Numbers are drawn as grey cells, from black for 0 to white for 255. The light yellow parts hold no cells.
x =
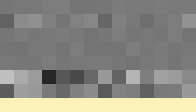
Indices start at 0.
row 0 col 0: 118
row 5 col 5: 73
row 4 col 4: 118
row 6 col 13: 153
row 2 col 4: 123
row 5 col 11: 161
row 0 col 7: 118
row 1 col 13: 146
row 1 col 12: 124
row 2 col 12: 124
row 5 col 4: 87
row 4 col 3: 124
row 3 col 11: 122
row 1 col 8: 128
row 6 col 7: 90
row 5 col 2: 155
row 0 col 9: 121
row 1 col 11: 120
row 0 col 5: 116
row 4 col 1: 119
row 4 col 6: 121
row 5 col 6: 103
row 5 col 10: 126
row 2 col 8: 124
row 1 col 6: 135
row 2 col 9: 118
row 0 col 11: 123
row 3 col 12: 118

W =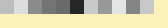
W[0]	189
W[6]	201
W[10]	199
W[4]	106

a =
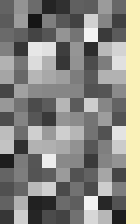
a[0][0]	99
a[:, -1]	[103, 64, 91, 211, 224, 178, 138, 99, 82, 227, 203, 147, 69, 125, 83, 29]
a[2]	[106, 96, 68, 85, 148, 116, 243, 58, 91]
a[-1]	[54, 205, 37, 75, 67, 113, 215, 183, 29]
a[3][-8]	54
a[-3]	[80, 101, 185, 208, 74, 114, 75, 206, 125]
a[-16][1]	147
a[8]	[76, 132, 86, 57, 148, 139, 116, 157, 82]
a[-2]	[98, 177, 33, 38, 107, 94, 242, 39, 83]
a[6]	[69, 161, 138, 135, 134, 133, 82, 85, 138]
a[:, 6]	[93, 209, 243, 44, 76, 90, 82, 206, 116, 115, 87, 58, 98, 75, 242, 215]
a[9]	[189, 109, 207, 154, 207, 182, 115, 82, 227]
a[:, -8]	[147, 156, 96, 54, 118, 104, 161, 115, 132, 109, 48, 123, 126, 101, 177, 205]
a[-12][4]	54
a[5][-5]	158
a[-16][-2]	155
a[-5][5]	135
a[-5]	[29, 123, 85, 237, 137, 135, 58, 132, 147]
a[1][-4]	66
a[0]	[99, 147, 107, 36, 48, 96, 93, 155, 103]
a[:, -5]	[48, 87, 148, 62, 54, 158, 134, 182, 148, 207, 169, 137, 155, 74, 107, 67]
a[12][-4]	82
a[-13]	[128, 54, 231, 224, 62, 149, 44, 185, 211]
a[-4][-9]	100

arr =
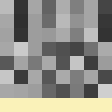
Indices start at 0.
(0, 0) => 187
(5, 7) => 73
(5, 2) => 168
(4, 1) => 164
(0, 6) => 165
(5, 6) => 165
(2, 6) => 193
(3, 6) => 113
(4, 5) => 197
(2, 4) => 170
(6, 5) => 122
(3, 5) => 68
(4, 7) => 156
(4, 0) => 88
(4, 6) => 61
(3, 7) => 171
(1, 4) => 185
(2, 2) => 157

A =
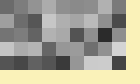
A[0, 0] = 107
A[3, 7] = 145
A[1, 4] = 175
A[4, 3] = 84
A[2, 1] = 125
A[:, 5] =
[138, 165, 83, 155, 150]
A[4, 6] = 203
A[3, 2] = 180
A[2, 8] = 142
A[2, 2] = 99
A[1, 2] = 86
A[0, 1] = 125

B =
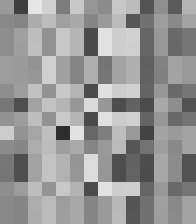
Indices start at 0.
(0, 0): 154
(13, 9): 206
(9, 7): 127
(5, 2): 150
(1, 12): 137
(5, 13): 153
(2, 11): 152
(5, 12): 163
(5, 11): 128
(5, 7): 118
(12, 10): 76
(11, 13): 82
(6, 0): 142
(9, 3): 191
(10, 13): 162
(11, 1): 78
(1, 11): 158
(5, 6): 174
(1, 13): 163
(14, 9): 84
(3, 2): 191
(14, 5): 168
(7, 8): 77
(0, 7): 139
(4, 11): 130
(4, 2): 147
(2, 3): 146
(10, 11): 158
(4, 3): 207
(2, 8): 205
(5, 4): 160
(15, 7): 154
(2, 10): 101
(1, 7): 154
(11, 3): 195
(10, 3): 188
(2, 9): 209
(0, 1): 64

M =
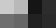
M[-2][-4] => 203
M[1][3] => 42
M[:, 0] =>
[203, 111]
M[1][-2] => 33

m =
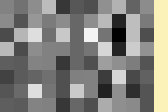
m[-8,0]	130
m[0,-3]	178
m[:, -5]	[79, 142, 243, 117, 79, 129, 129, 79]
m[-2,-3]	143
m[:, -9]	[141, 151, 222, 141, 131, 100, 222, 131]
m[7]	[94, 91, 131, 129, 55, 103, 79, 172, 143, 138, 84]
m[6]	[85, 106, 222, 117, 80, 202, 129, 33, 143, 46, 84]
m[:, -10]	[114, 84, 182, 76, 91, 91, 106, 91]
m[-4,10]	84
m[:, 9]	[99, 190, 190, 204, 125, 73, 46, 138]
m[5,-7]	80
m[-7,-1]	122
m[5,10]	97
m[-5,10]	146
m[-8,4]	55
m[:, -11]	[130, 139, 75, 185, 94, 66, 85, 94]
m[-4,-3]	143
